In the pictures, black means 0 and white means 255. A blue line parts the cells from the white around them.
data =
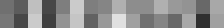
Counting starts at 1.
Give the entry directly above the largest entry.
176
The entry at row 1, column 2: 92
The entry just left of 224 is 153
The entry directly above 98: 126
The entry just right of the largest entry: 160
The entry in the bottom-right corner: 160
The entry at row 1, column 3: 191
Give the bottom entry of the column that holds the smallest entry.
47
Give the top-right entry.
168
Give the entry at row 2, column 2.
71

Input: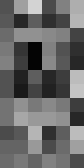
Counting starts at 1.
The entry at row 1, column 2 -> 160
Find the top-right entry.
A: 174
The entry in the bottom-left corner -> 107
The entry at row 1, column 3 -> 211
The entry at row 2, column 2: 39
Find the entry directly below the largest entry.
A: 94
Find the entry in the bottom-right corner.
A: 75
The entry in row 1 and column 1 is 82
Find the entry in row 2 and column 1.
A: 88
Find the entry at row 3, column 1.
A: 107

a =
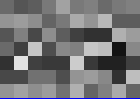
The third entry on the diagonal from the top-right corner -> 49
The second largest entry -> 204
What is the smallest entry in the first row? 85
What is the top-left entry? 106
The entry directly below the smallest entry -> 33
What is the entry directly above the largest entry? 64
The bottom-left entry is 148
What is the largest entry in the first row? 162
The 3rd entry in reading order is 93
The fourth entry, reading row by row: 121
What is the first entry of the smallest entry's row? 106
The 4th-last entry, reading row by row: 100
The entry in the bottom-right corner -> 100
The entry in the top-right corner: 128
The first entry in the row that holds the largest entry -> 49
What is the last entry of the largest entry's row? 64
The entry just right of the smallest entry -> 136
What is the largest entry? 226
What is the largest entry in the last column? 190

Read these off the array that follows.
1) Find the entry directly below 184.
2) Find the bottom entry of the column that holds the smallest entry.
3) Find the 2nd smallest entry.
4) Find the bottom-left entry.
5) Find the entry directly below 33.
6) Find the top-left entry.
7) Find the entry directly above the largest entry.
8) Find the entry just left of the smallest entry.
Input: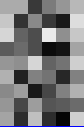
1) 221
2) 5
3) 11
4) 164
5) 157
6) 171
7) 57
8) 45

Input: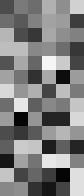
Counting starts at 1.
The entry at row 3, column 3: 55
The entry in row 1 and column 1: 76
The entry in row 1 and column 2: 122
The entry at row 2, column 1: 109
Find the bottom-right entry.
223
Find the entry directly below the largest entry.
168
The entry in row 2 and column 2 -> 89
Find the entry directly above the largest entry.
142
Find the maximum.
245
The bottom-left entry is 136
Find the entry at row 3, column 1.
182
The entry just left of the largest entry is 102
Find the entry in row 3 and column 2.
76
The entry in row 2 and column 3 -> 129
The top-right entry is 209

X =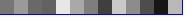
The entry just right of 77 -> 22
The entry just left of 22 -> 77
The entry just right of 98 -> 231
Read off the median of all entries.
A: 126

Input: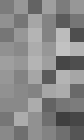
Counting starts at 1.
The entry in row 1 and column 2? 151
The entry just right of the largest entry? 180
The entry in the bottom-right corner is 85
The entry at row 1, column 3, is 99
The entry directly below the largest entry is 70
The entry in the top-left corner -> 124
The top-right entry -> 151
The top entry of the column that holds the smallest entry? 124
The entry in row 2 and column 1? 145
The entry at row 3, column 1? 118
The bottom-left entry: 137
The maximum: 194
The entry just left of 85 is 111

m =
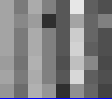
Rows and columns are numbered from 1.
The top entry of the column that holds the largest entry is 231
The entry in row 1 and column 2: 122
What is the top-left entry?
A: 164
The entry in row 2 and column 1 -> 164
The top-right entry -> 79
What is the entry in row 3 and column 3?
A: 171
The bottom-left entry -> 150
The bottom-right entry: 67
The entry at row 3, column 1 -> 164
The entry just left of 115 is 156
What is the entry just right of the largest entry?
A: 95
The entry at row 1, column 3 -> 171

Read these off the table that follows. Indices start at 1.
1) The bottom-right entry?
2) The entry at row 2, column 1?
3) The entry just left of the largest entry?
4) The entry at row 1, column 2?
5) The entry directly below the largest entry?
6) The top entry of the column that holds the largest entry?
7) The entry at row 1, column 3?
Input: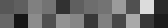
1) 28
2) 103
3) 80
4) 95
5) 56
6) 220
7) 128

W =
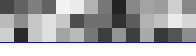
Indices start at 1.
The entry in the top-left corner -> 70
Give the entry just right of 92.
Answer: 178
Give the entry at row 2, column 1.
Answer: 186
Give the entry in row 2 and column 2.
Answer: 141
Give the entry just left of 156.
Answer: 163
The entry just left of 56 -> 170
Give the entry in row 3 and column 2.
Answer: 42
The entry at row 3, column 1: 207
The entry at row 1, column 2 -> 98
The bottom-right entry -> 141
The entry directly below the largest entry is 199
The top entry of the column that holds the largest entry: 243
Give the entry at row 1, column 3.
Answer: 127

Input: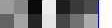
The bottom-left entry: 99
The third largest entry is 172
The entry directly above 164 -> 134
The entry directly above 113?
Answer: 57

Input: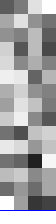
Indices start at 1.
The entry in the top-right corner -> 254
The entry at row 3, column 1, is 145
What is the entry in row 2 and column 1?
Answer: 167
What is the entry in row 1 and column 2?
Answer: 122
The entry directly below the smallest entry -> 137
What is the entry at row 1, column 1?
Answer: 92
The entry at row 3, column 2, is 129
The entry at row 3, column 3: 188
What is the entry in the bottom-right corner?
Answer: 66
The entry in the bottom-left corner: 254
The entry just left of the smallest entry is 100
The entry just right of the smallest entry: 246
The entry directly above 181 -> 129

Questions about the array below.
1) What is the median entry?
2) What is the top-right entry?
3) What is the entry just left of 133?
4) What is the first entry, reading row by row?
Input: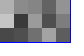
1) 125
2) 147
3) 139
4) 177

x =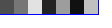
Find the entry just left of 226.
118
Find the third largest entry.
157
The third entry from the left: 226

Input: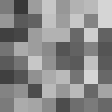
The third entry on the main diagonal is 157
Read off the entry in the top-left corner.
123
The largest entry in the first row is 213
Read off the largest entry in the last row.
171
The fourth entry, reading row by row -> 199
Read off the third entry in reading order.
157
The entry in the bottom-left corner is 123
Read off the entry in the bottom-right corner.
104
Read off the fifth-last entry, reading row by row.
138
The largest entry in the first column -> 151
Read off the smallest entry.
56
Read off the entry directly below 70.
171
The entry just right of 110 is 123
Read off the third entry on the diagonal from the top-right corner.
104

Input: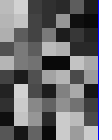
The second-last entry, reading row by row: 156
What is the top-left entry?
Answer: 187
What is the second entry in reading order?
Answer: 210
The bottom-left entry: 86
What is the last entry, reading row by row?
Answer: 203
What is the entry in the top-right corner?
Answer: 28
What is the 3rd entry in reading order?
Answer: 61
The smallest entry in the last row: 9
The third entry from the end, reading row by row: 203
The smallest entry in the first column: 15
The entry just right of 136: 99
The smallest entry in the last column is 9
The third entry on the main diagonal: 67

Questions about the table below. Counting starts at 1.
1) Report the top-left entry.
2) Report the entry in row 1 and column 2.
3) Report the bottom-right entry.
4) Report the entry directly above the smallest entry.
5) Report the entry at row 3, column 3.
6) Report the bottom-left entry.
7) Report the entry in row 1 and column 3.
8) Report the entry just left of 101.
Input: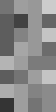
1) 116
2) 158
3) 139
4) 173
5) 152
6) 52
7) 152
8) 152
